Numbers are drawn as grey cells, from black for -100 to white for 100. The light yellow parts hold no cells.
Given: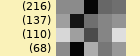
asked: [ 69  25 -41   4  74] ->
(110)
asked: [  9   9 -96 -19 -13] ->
(216)
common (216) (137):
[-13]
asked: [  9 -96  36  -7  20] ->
(68)

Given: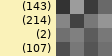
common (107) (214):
[-6]
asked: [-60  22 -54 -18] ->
(143)
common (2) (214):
[-6]
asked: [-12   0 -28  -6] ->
(2)

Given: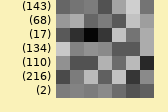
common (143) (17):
[-9]
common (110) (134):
[14]
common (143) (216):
[-3]
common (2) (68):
[-3]
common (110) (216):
[46]

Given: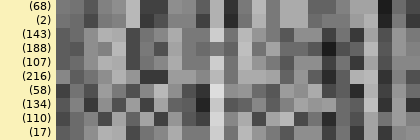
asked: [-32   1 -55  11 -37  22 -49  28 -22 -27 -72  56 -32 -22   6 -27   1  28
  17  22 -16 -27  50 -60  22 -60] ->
(134)
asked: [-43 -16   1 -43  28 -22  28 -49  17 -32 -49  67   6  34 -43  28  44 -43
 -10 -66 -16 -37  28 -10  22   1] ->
(110)
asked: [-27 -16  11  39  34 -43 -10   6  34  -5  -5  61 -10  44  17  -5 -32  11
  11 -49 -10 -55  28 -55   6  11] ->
(17)

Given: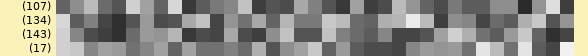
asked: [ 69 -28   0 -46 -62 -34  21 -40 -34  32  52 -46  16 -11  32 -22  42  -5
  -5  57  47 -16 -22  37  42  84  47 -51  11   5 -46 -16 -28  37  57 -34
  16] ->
(134)
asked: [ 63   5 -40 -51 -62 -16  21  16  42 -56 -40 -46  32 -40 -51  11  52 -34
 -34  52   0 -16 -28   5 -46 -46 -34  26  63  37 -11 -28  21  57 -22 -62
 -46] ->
(143)
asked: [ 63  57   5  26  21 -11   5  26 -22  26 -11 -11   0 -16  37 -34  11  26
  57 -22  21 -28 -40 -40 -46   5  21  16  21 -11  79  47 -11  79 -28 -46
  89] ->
(17)

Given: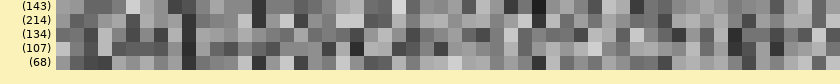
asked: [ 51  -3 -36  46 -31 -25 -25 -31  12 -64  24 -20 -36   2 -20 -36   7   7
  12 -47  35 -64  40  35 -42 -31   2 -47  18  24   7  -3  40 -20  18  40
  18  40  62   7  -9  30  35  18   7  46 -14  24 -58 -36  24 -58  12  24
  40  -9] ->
(107)
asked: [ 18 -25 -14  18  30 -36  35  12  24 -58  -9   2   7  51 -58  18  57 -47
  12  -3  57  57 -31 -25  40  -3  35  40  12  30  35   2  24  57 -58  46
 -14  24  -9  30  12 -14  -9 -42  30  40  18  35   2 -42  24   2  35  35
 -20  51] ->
(214)
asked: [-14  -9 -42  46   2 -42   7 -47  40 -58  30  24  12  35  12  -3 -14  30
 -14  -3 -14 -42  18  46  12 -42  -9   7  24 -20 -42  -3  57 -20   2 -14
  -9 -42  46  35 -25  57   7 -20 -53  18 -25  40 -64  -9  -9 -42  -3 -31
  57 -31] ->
(134)
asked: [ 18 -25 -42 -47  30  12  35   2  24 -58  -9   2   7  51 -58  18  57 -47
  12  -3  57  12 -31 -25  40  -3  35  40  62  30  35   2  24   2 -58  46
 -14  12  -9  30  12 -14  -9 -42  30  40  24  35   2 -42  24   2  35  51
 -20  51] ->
(68)

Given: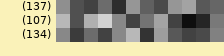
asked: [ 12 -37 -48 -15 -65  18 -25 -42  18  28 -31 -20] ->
(137)
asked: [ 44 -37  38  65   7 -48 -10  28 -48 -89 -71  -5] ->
(107)

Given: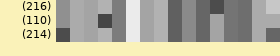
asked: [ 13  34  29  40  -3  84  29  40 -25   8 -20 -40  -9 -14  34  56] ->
(216)
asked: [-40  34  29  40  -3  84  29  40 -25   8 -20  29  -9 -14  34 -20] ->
(214)

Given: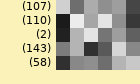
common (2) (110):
[79]
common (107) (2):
[24]
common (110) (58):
[12]
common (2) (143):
[41]
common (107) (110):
[12]
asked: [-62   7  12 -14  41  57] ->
(58)
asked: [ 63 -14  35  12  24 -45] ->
(107)

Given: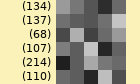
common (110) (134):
[-17]
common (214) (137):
[-27]
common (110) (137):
[-27]
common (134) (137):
[-33]
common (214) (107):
[-27]
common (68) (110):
[-17]
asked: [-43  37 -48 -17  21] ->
(68)

